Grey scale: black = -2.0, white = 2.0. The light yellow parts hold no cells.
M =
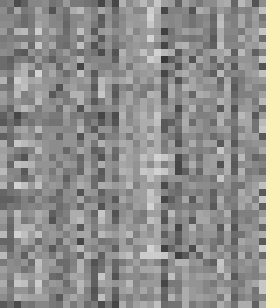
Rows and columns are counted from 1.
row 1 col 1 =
-0.1
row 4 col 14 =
-0.1
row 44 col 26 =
-0.2
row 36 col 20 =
0.1
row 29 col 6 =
0.3
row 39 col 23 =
0.7
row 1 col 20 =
0.5
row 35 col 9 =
-0.4
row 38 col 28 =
0.3
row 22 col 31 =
-0.1
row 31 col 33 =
0.7
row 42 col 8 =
0.1
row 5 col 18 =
0.2
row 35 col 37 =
0.4
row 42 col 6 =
0.9
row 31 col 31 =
0.3
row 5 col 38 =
1.1
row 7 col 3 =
0.3
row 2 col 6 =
0.6
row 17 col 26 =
-0.4
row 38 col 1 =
-0.1
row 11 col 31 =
-0.5
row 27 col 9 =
0.3
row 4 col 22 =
1.1
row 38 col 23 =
0.1
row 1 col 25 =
0.4
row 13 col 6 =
0.4
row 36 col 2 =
-0.4
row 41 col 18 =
0.4
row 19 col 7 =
0.2
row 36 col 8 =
-0.6
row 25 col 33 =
0.7
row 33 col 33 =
0.8
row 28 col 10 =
0.2
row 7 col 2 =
0.1
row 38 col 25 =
0.2
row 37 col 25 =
0.4
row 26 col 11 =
0.1
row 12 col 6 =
0.7
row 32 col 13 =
0.3

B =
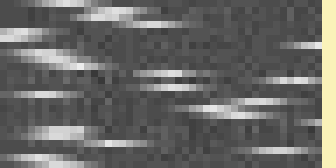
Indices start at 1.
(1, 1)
-0.8
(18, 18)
-0.8
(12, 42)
1.0
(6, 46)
-0.6
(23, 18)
-0.7
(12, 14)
-0.8
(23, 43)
-0.8
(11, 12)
-1.0
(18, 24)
-0.7
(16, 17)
-0.8
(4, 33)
-0.6
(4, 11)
-0.8
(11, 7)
-0.5
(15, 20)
-0.8
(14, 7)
1.4
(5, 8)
-0.2
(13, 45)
-0.6
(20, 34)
-0.7
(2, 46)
-0.9
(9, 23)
-0.8
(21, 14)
0.5
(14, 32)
-0.7
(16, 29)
0.8
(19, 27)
-0.6
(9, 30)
-0.9
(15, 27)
-0.9
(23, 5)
1.2
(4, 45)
-0.7
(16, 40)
-0.7
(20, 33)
-0.8
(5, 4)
1.5
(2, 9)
-0.8
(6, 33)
-0.6
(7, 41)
-0.3
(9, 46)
-0.9
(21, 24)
-0.6
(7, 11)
-0.8
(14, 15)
-0.6
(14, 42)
-0.7

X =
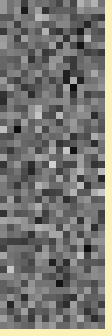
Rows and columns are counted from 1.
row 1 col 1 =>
0.4
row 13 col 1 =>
-0.1
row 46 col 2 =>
-0.1
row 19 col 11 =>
0.3
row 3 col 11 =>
-0.8
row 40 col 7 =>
-0.6
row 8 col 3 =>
-0.1
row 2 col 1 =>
0.4
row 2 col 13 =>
0.0
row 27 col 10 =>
0.0
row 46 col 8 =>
0.0
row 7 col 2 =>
-0.1
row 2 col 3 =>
0.3
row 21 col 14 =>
-1.3
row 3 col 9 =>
-0.2
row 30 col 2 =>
0.2
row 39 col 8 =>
-0.1
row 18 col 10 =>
0.0
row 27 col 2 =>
-0.5
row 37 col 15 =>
-0.1
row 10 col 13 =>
-0.2
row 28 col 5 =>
-0.4
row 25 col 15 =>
0.9
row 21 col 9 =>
-1.2
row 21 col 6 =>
-0.4
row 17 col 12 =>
0.2
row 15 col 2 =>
0.0
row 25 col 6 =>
-0.5
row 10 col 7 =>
-0.2
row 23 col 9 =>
-0.4
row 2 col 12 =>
0.3
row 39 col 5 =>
-0.7
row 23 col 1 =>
0.5
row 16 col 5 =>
0.3
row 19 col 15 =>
-0.7
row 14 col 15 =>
-0.7
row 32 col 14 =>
-0.2
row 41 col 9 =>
-1.7
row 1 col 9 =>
-0.9
